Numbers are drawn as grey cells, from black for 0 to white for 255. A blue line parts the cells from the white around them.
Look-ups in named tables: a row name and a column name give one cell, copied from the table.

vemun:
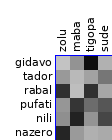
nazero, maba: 154
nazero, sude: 170
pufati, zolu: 150
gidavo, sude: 177
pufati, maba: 53
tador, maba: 185
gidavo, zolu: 195
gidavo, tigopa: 14
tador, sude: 118

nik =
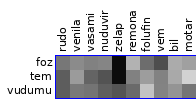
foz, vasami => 129
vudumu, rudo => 93
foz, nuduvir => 133
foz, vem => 78
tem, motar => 210
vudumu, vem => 131
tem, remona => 129
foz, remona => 178
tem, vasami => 100
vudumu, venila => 121
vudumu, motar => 117
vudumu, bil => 148
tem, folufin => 157
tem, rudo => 93

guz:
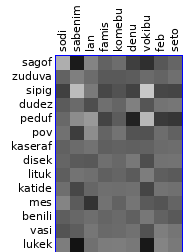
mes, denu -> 117
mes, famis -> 114
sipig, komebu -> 82
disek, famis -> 111
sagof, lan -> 132
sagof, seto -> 101
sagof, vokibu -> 47
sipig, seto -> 69
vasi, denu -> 113
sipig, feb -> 71
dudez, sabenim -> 106
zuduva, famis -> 89
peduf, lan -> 153
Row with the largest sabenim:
sipig

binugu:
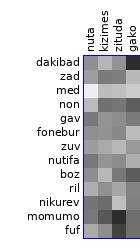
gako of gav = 123
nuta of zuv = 156
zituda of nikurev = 192
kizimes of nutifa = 148
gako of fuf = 112
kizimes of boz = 183
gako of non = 94
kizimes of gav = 147
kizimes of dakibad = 181
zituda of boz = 120
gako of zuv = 153
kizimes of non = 112
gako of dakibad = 45
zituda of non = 118
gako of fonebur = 187

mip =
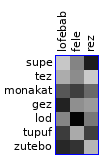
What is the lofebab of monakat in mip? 87
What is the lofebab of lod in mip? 133
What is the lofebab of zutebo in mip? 39
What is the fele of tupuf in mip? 170
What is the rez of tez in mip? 202
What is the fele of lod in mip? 4
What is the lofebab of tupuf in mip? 60
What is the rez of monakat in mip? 105
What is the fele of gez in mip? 143
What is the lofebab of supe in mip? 199
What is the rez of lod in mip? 120
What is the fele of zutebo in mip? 51
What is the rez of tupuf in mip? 63
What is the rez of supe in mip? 29
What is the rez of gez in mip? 155
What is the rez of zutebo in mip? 182
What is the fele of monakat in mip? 62
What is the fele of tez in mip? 140
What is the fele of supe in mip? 132
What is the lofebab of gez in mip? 34

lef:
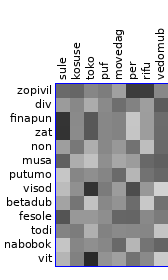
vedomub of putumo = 103
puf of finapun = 135
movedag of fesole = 102
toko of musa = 193
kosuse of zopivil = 102
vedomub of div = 92
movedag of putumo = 106
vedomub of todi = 196
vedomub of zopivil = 136
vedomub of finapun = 108
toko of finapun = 88
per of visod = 77
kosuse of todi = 124
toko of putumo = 143
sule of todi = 131
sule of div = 155

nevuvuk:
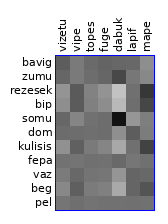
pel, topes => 115
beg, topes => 123
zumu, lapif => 119
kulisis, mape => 66
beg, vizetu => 136
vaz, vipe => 104
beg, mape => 84
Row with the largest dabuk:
rezesek

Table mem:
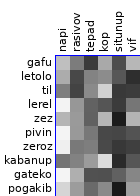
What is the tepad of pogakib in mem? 106
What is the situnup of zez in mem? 28
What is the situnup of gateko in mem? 97
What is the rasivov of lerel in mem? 151
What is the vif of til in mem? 60
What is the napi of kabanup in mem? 116
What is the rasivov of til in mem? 67
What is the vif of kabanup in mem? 86
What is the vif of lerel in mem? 118
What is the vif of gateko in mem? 134
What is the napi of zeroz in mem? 239
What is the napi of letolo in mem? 172
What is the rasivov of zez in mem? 154
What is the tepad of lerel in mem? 98
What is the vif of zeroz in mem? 63
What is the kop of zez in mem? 182
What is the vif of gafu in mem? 183
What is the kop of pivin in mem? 72

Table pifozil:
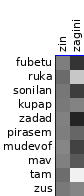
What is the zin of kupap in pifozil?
121
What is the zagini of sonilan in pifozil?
61
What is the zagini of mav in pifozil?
88
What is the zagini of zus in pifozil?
133
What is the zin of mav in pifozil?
128
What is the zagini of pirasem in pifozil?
102
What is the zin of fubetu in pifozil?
126
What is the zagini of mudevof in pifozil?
66
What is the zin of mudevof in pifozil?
134
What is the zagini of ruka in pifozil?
199
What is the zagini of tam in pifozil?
241
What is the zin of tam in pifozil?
109
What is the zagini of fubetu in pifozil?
52
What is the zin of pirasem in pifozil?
126
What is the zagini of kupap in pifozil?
131
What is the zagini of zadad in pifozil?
36
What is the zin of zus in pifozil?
121
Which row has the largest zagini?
tam

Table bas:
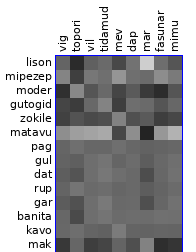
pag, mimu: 103
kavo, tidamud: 97
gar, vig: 92
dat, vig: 94
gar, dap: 106
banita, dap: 109
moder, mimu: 85
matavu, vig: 142
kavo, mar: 99
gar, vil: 110
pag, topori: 111
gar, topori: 81
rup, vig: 100

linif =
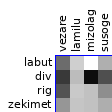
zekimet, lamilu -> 197
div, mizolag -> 13
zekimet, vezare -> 150
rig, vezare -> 83
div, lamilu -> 188
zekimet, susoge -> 174
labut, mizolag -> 255
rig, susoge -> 142
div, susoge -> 79
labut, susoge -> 175
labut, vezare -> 108
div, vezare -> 57
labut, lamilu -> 207
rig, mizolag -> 193
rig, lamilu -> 201
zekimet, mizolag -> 193

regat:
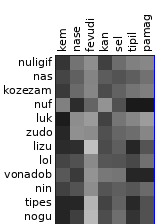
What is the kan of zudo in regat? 80
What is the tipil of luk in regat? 134
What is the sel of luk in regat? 117
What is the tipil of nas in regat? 94
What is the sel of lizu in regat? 94
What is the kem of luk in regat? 28
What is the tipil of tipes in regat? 40
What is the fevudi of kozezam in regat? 134
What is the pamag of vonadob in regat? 37
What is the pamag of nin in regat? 106
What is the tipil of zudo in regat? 109
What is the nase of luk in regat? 141
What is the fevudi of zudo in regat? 140

